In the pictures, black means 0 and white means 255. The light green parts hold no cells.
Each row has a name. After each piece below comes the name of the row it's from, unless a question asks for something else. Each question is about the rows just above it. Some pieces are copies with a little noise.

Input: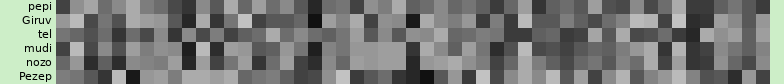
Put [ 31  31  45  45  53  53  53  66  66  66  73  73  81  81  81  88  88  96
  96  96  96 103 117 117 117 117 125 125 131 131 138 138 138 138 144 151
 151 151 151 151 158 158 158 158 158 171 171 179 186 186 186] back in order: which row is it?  mudi
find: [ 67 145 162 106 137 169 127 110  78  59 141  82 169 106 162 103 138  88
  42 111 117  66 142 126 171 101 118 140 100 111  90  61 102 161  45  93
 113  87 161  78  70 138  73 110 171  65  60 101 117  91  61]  pepi
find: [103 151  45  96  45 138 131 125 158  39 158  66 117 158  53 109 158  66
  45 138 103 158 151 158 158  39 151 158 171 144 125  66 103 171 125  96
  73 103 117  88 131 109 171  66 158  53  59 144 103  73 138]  nozo
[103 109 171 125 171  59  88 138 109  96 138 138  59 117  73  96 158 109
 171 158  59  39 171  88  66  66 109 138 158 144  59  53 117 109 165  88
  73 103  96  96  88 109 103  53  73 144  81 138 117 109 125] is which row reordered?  pepi

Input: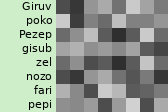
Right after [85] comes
[122]
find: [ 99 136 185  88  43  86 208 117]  Pezep
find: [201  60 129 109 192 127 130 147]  poko
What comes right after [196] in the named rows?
[107]

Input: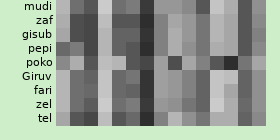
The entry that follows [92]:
[203]
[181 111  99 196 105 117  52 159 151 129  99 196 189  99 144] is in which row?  Giruv
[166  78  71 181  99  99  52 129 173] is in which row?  gisub
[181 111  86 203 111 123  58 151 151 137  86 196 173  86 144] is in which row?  mudi
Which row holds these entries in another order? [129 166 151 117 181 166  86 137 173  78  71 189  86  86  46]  zaf

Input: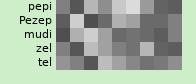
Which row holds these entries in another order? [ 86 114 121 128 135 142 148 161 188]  tel
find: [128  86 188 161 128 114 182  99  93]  zel
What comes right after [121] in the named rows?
[142]
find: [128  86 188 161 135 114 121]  tel
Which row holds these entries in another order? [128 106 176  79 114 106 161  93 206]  mudi

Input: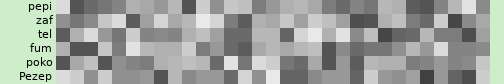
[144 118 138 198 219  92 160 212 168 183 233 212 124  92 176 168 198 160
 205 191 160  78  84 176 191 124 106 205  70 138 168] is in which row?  zaf
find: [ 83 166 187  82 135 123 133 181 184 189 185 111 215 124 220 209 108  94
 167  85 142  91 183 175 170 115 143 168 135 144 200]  poko
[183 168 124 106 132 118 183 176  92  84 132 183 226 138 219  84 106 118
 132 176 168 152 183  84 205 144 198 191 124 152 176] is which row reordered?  pepi
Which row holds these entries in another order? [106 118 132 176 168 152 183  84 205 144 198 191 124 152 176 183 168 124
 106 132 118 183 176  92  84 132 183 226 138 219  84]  pepi

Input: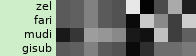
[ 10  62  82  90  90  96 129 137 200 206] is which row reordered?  fari
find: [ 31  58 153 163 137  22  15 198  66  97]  mudi
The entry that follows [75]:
[170]
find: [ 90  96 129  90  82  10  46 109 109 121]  gisub
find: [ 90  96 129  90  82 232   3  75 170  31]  zel

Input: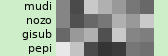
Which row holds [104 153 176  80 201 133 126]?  gisub
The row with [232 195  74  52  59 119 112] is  pepi
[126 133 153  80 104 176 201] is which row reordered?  gisub
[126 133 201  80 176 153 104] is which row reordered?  gisub
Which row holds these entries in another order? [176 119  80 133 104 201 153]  nozo

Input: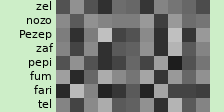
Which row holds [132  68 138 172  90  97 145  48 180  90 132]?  tel
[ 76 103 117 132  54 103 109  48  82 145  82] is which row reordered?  zel
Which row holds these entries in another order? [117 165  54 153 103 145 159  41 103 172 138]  fum

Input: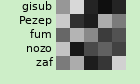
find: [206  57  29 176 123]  Pezep
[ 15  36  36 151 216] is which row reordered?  gisub
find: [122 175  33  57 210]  zaf
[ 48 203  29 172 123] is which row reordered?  Pezep
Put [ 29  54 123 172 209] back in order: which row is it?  zaf
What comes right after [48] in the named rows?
[29]
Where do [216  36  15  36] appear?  gisub

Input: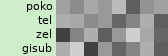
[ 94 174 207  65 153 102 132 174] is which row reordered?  gisub
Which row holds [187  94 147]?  poko
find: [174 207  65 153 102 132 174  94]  gisub
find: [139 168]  poko
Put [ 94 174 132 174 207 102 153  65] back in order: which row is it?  gisub

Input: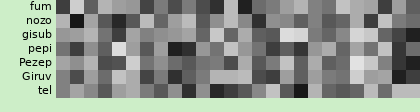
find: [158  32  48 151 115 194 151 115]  pepi
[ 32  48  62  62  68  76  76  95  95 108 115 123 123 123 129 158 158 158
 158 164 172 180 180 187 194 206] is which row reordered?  Giruv
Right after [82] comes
[206]
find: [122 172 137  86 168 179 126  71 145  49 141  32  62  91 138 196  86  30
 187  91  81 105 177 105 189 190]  tel
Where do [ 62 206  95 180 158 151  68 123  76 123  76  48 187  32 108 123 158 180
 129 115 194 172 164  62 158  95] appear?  fum
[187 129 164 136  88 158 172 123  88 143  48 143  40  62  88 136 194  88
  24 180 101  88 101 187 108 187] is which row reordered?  tel

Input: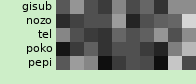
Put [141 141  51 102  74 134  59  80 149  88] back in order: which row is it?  gisub
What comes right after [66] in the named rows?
[80]
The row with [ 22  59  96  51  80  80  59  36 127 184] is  poko
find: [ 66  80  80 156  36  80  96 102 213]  nozo
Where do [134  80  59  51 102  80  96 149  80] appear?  tel

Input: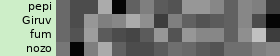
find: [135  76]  Giruv
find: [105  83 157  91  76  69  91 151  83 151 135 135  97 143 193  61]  fum
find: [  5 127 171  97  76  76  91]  nozo
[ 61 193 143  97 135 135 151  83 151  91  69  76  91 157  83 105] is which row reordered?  fum
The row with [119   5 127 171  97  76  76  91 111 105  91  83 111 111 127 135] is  nozo
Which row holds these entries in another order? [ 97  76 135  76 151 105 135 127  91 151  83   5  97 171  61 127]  pepi

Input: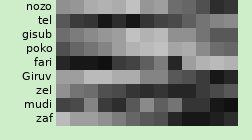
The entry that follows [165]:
[172]
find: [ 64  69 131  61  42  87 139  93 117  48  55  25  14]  mudi
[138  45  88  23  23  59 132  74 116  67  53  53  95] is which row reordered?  tel
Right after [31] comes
[45]

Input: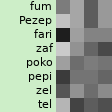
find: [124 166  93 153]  fum
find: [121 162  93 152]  fum
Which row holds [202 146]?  zaf

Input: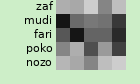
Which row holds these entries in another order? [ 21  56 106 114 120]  mudi
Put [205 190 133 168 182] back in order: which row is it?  nozo
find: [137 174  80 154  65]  poko
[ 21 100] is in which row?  fari
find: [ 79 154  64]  poko

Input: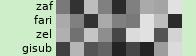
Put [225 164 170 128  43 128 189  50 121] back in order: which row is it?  zaf
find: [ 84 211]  zel

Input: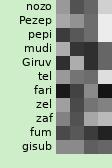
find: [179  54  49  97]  mudi
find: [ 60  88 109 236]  pepi
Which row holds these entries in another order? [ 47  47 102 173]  Giruv
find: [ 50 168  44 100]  Giruv
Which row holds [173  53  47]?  mudi
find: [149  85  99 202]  nozo

